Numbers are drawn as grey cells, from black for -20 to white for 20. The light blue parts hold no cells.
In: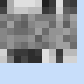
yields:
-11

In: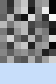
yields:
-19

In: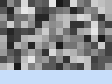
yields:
8

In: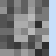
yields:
-7

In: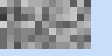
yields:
-7

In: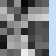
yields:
-5

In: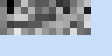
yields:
10

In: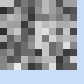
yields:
5
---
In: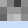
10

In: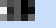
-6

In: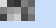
12

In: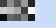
-6

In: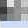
3

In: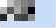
-8

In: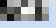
-3
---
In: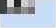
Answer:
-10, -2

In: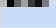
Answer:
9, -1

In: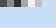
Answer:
-8, 10

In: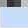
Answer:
4, 10

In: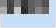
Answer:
1, -3

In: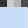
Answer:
-12, -8

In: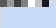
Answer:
-6, -16

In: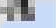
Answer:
14, -4

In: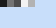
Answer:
-16, 8
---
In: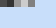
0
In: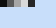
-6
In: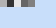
0
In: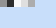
7
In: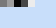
-1
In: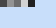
-3
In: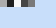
-1
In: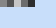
-3
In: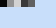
-5
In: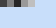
0
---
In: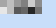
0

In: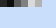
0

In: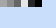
16

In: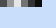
-2

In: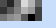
14

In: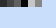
-19

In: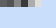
-11
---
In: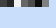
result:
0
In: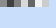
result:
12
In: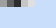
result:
15
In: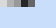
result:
-4
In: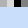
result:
0
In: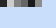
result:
2
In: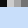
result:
-2
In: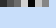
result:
1
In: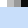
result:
-18
